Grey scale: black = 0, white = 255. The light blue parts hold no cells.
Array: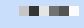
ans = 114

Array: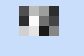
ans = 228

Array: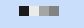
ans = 235

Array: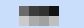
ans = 171

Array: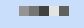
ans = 65

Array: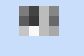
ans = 248
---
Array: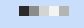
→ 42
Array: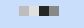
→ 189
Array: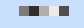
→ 123
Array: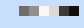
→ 110
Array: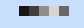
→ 22
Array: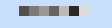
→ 80
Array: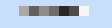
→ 169
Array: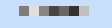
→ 124
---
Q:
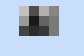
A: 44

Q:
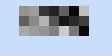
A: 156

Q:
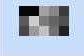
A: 154

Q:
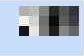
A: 230

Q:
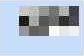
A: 96

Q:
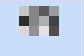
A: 145
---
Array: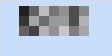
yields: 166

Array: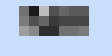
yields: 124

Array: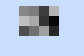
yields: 39

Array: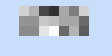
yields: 93

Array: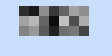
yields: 68

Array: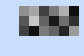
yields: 155

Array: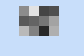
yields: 175

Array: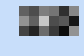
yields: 146
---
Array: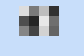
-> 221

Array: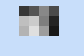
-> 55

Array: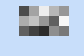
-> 76

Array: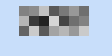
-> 130

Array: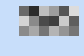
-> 105

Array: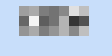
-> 159

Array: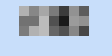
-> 177

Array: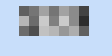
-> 96

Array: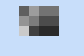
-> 95

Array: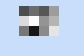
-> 77
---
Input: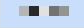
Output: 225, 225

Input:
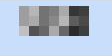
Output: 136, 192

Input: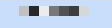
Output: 120, 236

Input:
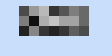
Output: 195, 195

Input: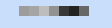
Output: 146, 189

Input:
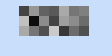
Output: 68, 202
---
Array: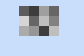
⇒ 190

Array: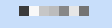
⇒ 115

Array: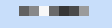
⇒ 155

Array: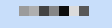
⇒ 88

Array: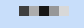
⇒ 216

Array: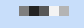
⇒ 180
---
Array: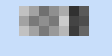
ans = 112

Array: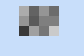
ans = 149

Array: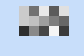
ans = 233

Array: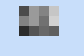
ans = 131

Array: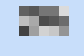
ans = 118

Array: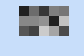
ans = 55

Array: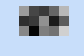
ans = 58

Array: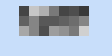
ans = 176

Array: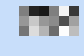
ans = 24
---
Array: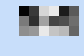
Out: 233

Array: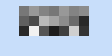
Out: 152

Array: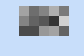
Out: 132

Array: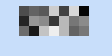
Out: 66

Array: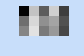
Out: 92

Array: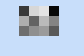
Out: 215

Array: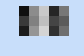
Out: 201

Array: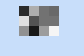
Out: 174

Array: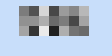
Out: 155

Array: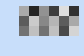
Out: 61
